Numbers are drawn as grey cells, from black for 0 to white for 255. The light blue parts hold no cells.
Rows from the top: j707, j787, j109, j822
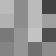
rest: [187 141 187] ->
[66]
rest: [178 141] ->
[187 159]
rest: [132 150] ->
[112 141]
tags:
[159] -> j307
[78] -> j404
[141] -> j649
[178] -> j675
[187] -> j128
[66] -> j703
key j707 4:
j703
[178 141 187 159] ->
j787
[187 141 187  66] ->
j707
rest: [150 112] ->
[141]

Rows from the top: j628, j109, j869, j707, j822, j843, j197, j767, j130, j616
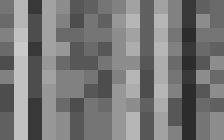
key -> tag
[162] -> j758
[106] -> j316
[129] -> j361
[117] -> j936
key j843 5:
j361
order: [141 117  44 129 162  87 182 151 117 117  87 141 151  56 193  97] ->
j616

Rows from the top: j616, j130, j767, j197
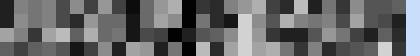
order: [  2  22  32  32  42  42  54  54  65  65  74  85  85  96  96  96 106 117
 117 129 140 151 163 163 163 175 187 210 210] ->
j197
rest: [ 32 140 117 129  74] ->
[ 42 151 106 106  22 106 163 140   2 117  42  22 210 140  85 175 129 117
 129  74 163  85  74  32]
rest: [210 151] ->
[ 54  32  32  85 151 117  65  32  96  42]

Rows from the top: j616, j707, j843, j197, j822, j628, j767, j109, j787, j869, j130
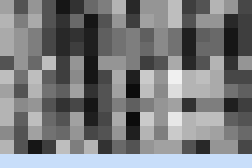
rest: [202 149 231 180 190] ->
[190  95  83]
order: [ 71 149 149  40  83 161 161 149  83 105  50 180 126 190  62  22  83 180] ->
j130
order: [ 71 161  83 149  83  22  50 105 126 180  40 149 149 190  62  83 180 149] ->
j616
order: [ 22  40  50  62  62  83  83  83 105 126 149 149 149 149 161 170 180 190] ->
j707

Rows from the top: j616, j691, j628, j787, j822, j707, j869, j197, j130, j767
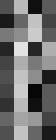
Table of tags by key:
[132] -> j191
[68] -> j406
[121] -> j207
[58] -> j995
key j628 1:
j207
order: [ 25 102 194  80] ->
j767
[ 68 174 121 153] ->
j822
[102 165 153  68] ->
j130

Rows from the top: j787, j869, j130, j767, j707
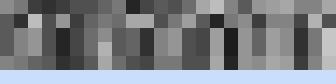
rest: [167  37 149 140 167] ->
[158  61 131 189]
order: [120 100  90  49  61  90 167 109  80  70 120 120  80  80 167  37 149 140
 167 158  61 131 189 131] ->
j707
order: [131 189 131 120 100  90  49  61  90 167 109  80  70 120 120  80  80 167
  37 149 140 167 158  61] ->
j707
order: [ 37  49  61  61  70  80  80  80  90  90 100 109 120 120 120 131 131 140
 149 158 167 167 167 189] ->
j707
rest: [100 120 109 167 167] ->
[ 80 120 158  90  37 120 140  61 131 131  70 178  80]

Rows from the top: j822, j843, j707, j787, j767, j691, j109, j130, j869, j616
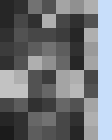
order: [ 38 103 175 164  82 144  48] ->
j767
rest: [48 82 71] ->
[ 71  60  38 175]
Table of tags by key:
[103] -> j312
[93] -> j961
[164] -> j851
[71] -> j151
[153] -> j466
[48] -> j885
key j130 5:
j312
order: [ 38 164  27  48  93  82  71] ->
j616
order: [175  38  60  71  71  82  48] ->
j707

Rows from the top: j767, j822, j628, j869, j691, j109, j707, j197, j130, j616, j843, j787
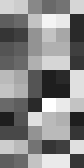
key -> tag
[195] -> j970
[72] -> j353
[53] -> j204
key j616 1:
j353
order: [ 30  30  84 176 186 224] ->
j130
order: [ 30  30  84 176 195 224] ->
j707
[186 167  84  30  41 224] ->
j109
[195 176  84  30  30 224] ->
j707
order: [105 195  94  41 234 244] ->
j822
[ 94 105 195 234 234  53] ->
j787

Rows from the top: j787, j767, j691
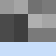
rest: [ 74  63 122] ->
[122]
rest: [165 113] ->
[122]
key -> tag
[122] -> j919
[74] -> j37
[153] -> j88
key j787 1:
j88
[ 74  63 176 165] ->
j767
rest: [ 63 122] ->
[122]

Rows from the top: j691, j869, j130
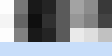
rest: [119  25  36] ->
[ 90 163 140  57]
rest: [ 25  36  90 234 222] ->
[193]
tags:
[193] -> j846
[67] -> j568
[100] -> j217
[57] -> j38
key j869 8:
j568
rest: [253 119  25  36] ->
[ 90 163 140  57]
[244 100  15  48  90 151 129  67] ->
j869

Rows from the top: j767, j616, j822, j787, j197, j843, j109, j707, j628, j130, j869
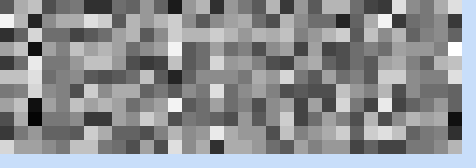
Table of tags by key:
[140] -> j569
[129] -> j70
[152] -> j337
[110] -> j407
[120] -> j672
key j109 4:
j569
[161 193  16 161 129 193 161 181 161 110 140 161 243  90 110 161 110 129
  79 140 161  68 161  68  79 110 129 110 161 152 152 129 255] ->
j787
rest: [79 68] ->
[152 172  99  79 110  90 161 172 129  99 181 193]

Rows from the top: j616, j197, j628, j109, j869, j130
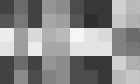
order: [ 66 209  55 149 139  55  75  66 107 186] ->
j616
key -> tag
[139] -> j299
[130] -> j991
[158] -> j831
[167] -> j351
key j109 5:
j351
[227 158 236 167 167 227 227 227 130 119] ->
j109

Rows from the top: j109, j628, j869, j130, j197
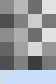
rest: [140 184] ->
[109 226]
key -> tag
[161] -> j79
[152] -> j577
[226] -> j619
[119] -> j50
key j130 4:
j577
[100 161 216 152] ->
j130

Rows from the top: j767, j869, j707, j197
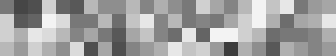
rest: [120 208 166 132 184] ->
[243 196 231 120 154 166]
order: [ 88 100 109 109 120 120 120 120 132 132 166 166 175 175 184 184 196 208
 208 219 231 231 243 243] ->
j869

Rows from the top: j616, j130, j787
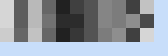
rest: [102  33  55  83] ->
[124 142  64 214]
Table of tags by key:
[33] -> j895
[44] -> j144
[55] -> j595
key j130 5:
j144

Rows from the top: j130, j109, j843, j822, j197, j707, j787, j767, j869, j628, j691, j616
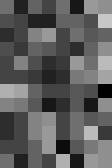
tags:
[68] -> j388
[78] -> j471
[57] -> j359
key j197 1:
j388
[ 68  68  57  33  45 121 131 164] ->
j707
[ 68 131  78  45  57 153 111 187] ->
j197
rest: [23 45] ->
[ 88  23 143]
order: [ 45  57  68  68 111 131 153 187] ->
j628
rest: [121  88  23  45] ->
[ 88  23 143]

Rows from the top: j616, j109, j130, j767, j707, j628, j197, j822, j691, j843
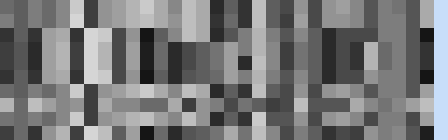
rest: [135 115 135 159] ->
[190]
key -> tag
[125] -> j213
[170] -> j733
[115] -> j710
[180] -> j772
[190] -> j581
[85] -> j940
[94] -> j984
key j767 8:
j772
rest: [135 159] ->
[190]
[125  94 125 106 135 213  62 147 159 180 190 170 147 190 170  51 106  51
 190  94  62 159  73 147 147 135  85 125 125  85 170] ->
j109
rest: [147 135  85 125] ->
[125  85 170]
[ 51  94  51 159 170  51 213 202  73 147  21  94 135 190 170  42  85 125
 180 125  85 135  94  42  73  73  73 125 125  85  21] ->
j130

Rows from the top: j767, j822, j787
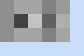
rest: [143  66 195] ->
[ 97 174]
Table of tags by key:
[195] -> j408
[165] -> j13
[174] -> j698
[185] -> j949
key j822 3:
j408
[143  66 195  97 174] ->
j822

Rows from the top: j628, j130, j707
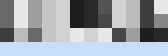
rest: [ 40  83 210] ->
[187  61 232]
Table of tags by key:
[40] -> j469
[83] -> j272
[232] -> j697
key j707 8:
j697
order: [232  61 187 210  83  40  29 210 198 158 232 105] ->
j628

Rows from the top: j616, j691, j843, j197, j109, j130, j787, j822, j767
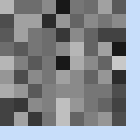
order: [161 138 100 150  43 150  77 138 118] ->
j130
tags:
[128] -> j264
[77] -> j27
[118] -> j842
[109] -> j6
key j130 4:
j842
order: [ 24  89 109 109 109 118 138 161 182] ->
j616
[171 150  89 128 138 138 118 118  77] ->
j787

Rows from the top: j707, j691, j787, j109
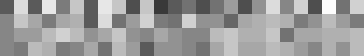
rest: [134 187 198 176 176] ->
[198 114 167 167 176 176 187]
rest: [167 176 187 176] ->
[123 146 187 156 123]
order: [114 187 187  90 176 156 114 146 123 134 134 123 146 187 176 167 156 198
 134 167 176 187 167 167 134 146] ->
j109
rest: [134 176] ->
[146 187]
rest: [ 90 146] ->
[146 134 114 167 198 167 167 187 176 156 134 176 146 187]

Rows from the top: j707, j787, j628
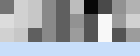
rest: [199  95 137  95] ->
[156  84 248  84 156]
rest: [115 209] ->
[199 137  95 189   8  73 146 178]
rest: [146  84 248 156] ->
[209]
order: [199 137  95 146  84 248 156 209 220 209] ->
j787
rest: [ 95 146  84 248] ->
[156 209]

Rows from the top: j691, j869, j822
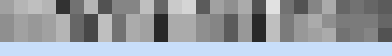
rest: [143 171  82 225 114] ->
[ 82 133 171 102 114 102  91]
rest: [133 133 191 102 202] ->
[213  91 161 143 171  82 225 114  82 133 171 102 114 102  91]

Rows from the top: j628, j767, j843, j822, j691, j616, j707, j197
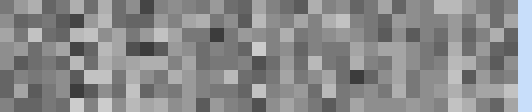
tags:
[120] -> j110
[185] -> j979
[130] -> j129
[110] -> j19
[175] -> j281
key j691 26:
j281
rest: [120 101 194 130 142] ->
[154 110 185 120 130 142 120 175 120 142 154 175 142 165 165 194]
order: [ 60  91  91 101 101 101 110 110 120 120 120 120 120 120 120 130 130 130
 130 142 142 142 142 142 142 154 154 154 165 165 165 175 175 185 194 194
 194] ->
j707
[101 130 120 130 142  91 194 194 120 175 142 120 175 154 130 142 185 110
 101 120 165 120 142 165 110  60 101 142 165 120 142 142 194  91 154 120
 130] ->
j616
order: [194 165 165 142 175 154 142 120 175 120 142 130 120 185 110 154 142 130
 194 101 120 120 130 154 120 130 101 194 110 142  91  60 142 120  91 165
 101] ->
j707
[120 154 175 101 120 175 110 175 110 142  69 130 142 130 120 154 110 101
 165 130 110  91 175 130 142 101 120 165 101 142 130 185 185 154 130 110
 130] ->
j628
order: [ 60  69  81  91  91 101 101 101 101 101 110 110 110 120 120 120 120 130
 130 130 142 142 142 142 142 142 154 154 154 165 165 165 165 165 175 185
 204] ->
j822

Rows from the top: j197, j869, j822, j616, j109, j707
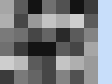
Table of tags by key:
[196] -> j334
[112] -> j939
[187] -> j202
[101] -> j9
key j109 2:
j202
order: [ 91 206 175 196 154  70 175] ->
j869
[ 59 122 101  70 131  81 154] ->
j707
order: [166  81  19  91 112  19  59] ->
j197
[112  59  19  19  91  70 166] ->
j616

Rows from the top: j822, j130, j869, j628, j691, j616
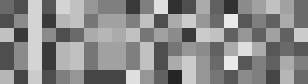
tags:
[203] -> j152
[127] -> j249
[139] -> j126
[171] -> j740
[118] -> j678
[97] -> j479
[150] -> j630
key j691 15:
j630
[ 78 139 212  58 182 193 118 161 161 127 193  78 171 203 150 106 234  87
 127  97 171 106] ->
j130

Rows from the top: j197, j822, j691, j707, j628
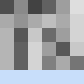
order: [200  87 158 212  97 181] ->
j707
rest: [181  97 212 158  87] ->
[200]
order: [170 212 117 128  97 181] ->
j628
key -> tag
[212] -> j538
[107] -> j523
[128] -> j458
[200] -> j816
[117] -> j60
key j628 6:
j60
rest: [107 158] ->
[212]
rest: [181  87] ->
[200 107 158 212]

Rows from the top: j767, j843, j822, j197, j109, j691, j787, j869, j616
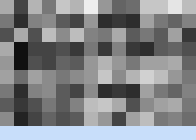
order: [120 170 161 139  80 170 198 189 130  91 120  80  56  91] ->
j869
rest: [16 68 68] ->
[ 80  56 120  56 130  56  45  91 100  80]
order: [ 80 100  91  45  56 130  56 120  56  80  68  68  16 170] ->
j197

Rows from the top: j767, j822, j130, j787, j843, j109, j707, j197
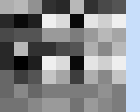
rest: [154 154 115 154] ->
[136 124]
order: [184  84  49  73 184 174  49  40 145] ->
j767

